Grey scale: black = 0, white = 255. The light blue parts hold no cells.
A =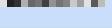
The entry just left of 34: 226
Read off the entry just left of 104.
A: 175

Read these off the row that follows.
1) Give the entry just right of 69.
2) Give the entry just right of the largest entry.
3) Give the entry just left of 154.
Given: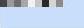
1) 154
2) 198
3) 69

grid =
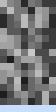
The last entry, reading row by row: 58
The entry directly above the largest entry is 120
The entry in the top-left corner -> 187
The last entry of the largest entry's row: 162
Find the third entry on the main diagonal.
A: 120
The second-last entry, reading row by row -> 175
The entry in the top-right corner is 58
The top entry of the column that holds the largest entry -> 120
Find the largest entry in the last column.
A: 175
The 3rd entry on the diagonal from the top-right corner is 175
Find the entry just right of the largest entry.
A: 74
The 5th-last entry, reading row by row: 134
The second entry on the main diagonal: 187
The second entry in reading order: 134
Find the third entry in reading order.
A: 120
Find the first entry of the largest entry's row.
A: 89
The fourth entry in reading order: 42
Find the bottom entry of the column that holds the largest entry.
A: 42
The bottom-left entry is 74

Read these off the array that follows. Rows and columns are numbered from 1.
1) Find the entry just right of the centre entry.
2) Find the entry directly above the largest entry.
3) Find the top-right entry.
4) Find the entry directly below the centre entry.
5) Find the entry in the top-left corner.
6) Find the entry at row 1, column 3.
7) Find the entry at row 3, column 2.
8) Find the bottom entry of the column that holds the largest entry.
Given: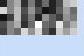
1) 147
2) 34
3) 203
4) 255
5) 34
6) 172
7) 64
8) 215

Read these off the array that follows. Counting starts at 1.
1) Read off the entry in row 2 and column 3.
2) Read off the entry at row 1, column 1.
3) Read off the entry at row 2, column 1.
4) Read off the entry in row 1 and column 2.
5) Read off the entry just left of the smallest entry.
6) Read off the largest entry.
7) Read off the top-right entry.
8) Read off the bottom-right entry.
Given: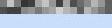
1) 64
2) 121
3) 79
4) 195
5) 121
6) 208
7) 95
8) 95

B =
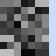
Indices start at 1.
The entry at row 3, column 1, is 121
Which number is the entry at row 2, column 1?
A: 79
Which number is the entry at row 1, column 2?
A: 121
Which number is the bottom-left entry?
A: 191
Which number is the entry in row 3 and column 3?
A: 148
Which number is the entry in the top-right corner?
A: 176
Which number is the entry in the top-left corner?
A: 121
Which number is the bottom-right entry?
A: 53
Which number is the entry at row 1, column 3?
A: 134

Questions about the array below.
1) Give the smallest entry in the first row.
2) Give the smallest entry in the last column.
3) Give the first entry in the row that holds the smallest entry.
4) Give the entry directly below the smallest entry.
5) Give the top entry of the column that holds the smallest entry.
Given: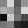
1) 90
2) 29
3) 13
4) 116
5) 132

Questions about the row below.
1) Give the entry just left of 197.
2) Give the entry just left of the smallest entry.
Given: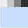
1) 238
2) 126

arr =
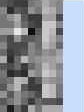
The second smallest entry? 29
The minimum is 16
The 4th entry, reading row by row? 60
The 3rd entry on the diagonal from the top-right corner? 159
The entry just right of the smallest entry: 89
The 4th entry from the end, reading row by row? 118
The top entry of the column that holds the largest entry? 60
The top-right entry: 134
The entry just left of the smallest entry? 184
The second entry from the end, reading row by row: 172
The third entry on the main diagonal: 172
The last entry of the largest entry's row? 75
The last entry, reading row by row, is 172
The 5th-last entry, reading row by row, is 172
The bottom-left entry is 118
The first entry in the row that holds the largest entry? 159
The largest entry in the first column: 172
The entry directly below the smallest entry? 89
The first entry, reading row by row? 89
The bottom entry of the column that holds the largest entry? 105
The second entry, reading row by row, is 75
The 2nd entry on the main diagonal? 45
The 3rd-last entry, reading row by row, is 172
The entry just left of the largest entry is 159
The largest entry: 229
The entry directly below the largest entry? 146
